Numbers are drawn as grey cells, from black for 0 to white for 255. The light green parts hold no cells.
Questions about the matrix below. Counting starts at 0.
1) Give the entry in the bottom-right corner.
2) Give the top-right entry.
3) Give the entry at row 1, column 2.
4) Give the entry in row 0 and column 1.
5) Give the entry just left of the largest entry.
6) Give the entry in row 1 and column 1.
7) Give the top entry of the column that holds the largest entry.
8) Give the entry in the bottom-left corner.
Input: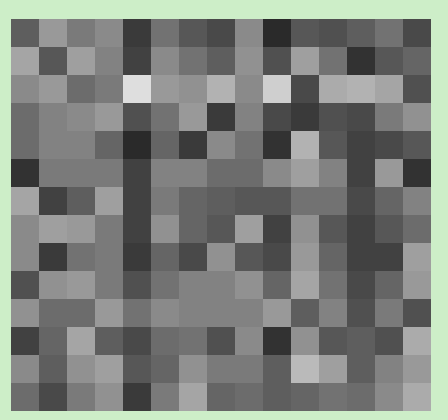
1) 171
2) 73
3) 159
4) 153
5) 122
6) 87
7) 58
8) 108

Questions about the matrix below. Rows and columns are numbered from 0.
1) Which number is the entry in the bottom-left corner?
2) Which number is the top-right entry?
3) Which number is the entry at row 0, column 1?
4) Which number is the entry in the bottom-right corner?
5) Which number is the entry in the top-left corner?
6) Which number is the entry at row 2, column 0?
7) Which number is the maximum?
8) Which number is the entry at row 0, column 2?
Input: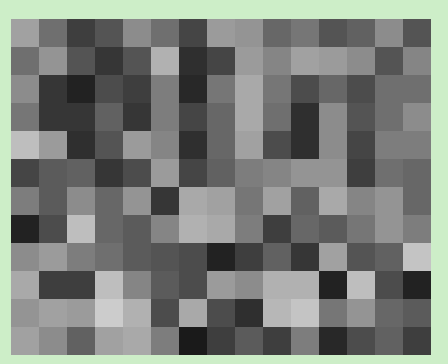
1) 161
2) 84
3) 111
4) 62
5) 161
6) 140
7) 204
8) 62

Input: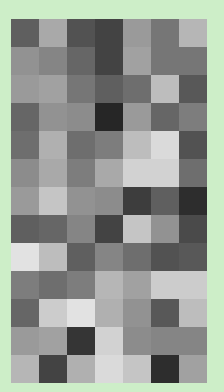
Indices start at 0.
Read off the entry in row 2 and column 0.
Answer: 154
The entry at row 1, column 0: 146
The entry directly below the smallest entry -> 125
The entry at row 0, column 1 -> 169
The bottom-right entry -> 161
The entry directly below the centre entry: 67
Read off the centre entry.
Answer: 140
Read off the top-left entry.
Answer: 95
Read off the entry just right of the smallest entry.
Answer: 154
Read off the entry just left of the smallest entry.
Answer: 140
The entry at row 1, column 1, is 133
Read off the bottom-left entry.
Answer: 182
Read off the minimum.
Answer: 38
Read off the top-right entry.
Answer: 182
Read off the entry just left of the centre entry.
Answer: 146
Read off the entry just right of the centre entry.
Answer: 61
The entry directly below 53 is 176
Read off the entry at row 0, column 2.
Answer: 82

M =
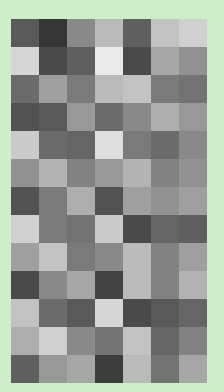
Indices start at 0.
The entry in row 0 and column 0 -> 89
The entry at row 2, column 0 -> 107
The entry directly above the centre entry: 152
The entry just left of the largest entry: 95
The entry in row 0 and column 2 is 137
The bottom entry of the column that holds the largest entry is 60
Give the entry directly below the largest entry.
186
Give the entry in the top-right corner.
208
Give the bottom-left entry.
95
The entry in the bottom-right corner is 166
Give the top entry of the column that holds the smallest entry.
54
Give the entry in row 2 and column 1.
159
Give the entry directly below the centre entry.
202
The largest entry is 234
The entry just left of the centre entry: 173
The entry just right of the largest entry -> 74
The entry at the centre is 82

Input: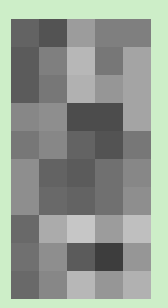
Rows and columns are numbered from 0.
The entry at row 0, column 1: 83
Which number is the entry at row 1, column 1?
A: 127
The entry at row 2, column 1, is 119
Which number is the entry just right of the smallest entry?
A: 150
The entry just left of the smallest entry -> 91
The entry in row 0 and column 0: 99
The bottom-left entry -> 105
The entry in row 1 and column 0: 91
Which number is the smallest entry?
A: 61
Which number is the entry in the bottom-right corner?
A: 177
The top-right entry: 127
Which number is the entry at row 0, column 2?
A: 156
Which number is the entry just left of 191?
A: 156
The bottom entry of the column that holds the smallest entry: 150

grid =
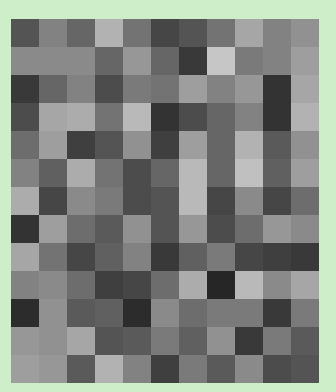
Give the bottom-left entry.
158
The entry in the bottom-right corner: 84
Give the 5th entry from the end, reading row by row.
122
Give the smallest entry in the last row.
63
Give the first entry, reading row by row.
84
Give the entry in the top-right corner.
145
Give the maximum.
198
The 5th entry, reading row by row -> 115
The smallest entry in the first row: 70
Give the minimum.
38
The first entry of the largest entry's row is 138
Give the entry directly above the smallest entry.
122
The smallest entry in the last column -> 57
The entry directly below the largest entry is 130
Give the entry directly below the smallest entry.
122
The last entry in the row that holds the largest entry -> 158
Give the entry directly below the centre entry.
84
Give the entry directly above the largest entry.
115
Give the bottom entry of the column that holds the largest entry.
90
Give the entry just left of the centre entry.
76
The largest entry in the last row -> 178
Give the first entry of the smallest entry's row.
130
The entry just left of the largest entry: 57
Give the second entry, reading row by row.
130
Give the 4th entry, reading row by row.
178
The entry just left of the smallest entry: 172

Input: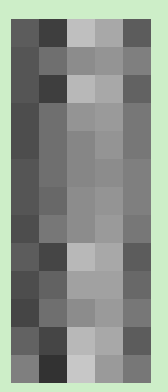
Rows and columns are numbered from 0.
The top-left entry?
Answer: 92
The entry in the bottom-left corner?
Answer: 127
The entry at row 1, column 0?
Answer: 85
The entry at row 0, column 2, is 191
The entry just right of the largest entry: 154
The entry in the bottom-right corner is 119
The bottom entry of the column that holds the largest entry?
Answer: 199
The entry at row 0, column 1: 62
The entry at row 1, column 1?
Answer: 111
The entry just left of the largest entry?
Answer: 50
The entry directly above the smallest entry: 69
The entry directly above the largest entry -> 184
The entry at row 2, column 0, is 85
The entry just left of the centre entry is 104

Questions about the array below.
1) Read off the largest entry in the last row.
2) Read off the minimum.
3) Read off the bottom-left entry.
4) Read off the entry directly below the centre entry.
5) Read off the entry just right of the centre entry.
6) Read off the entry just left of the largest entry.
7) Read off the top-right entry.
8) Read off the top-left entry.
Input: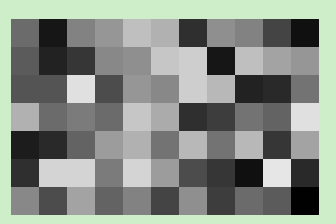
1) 163
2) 1
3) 136
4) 115
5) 47
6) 16
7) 16
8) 107
